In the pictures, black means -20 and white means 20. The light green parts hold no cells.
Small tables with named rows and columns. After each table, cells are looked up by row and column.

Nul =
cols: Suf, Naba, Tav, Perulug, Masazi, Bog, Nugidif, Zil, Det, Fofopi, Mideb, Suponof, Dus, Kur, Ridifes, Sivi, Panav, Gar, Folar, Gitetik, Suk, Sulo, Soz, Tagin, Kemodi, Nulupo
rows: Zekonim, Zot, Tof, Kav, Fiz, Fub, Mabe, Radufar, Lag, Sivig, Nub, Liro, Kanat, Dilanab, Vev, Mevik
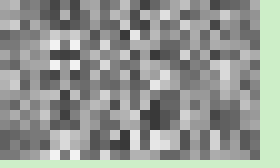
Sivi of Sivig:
0
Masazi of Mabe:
6
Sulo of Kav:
8
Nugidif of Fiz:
-1
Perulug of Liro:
4
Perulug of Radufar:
4
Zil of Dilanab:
10
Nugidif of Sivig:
-10
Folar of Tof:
13
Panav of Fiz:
-4
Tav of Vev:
-5
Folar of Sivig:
7
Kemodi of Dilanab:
-6
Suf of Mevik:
-1
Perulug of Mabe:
6
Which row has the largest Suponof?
Dilanab

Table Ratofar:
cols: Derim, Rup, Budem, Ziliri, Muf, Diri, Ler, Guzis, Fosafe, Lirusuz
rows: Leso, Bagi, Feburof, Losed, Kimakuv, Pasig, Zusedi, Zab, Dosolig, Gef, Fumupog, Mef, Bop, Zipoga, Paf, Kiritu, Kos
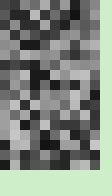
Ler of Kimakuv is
5
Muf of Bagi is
-12
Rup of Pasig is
-3
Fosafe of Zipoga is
-10
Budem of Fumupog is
-13
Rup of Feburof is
2
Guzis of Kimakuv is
-9
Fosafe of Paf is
-13
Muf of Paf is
-17
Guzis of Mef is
-5
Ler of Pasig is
-6
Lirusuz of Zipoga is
1
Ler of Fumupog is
-3
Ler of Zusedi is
6
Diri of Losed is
-10
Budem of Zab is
9
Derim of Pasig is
4
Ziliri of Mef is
-14
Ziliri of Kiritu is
-8
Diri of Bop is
-9

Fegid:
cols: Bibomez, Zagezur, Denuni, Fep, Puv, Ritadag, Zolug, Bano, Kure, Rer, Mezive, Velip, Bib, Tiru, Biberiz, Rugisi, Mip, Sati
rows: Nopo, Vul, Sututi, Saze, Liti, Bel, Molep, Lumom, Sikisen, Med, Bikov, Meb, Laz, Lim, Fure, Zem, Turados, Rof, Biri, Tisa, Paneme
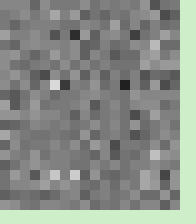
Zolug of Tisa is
0
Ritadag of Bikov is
-1
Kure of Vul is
-5
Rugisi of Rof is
3
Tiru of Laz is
3
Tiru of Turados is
0
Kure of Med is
1
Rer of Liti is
-4

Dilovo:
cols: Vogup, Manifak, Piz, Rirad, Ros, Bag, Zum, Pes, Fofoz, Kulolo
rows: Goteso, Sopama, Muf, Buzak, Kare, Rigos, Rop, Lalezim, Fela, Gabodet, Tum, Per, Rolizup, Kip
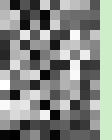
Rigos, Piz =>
10
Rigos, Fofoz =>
17
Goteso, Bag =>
-9
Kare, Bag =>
-17
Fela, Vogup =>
20
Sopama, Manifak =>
13
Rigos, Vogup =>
-14
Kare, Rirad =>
4
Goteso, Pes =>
10
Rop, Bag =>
-14
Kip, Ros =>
-11
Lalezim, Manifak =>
-4
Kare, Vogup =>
-13
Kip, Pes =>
-5
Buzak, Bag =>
-9
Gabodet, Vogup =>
-3
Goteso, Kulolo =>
-7
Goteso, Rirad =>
-15
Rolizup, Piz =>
-16
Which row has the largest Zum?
Rigos

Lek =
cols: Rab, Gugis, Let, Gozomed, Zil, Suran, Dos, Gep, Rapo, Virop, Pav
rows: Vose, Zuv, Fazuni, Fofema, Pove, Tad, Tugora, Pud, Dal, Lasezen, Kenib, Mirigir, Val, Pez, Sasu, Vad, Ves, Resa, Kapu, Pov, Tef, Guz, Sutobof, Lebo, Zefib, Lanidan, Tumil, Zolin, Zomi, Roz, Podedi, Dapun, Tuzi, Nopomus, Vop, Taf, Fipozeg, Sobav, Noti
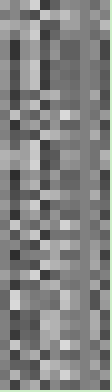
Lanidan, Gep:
-4
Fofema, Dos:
1
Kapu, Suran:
0
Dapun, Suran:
8
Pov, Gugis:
-8
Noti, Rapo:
0
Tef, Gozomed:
12
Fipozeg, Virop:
6

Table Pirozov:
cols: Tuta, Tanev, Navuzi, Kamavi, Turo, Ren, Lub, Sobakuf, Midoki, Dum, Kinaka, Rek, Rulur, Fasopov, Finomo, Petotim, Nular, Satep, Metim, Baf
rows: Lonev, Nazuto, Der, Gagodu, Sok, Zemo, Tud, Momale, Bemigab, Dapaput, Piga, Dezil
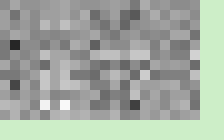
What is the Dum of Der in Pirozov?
1
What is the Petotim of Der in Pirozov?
4
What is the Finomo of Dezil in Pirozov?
6
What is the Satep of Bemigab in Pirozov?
7
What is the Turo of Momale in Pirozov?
11
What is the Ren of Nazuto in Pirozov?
5
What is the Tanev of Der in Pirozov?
2
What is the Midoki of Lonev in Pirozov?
3
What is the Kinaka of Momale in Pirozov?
5
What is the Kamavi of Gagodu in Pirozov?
1
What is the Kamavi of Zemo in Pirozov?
3
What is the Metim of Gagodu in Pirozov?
6
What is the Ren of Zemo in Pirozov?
6
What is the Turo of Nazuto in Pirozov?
5
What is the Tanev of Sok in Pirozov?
-14
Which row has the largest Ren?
Dezil

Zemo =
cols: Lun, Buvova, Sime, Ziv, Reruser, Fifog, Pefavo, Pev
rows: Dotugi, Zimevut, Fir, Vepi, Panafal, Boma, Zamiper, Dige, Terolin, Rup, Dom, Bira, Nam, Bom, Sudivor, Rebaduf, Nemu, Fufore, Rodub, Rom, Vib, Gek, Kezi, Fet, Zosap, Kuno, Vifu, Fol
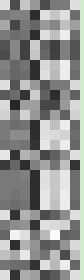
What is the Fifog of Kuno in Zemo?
10
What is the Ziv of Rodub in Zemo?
-13
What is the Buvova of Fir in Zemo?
-9
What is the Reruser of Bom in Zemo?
15
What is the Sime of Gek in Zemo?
8
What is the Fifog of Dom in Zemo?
-9
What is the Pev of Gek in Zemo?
15
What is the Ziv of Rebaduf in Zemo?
5
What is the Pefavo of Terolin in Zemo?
-1
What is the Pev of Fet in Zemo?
-4
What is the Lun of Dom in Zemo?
14
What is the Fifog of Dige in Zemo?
9
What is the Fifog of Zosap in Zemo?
-5
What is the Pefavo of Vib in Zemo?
17
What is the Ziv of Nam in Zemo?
-13
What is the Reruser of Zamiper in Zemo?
14
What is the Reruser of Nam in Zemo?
15
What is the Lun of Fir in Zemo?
6
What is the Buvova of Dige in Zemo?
-4

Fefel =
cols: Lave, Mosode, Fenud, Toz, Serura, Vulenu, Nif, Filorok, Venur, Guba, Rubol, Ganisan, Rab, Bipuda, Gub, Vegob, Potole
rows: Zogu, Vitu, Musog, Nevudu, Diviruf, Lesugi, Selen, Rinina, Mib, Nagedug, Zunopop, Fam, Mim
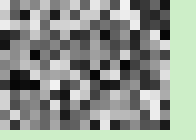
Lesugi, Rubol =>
3
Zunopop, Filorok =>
5
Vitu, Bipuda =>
15
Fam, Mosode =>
14
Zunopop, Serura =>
-10
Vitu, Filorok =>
-8
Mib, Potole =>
6
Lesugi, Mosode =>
2

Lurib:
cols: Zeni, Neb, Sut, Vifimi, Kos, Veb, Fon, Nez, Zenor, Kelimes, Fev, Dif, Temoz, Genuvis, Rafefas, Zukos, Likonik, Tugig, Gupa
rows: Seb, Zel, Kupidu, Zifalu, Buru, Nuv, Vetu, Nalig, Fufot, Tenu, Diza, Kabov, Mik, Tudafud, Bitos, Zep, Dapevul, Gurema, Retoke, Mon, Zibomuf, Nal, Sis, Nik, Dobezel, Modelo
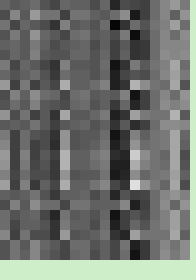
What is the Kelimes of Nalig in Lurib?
-7
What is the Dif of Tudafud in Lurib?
-17
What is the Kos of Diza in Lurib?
-6
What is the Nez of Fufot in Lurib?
-5
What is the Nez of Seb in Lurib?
-5
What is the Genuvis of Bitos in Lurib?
3
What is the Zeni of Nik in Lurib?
1
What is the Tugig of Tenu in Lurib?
-3
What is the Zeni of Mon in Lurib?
-5
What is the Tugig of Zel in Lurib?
-5
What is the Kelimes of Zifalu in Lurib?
-6
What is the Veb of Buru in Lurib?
-8
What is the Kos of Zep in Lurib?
-6
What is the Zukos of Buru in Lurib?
-3
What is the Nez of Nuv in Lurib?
-4
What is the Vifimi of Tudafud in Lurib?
-7
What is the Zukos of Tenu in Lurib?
-3
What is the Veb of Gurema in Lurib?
-11
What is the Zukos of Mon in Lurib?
-3

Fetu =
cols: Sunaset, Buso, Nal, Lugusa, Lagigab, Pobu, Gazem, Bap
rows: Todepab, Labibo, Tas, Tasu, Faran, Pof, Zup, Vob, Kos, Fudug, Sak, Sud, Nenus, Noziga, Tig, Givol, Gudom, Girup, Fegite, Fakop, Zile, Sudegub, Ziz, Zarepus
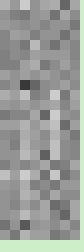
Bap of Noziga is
-1
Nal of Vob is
5
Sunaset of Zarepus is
4
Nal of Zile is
5
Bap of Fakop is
2
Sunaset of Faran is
1
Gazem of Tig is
2
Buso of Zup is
0
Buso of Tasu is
5
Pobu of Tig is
10
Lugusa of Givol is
6
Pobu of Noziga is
8

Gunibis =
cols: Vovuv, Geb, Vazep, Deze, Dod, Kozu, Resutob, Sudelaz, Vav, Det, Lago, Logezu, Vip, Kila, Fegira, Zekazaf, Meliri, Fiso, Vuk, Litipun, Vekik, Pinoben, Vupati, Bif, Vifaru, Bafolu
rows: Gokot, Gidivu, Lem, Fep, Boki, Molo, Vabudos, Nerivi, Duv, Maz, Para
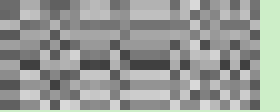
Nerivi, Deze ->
11
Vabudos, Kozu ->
6
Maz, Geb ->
3
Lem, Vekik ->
-2
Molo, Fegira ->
-1
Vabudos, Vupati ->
-10
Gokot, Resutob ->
-5
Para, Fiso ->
13
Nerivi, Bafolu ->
2
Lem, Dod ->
0
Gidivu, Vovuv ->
-4
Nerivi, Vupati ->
11
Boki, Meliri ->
4
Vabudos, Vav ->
-10
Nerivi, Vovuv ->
2
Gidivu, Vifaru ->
10
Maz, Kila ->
12
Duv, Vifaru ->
3
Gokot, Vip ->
0
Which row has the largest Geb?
Lem

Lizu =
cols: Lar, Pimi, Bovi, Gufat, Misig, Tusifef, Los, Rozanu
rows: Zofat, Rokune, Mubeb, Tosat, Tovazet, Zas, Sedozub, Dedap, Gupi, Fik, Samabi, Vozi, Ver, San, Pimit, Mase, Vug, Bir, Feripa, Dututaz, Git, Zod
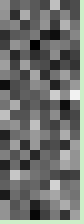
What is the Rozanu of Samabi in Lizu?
-4
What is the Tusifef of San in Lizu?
-6
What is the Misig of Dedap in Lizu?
-13
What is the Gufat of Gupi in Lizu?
2
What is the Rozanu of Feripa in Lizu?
-1
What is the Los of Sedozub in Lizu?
-8
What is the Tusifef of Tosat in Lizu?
-18
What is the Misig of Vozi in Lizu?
-7
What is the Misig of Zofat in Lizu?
-9
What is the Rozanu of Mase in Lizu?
3
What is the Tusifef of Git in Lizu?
1
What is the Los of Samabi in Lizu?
-18
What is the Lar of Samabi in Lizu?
-2
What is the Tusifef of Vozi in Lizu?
2
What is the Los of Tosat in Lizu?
-7
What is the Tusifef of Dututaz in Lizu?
6
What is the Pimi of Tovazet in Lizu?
3

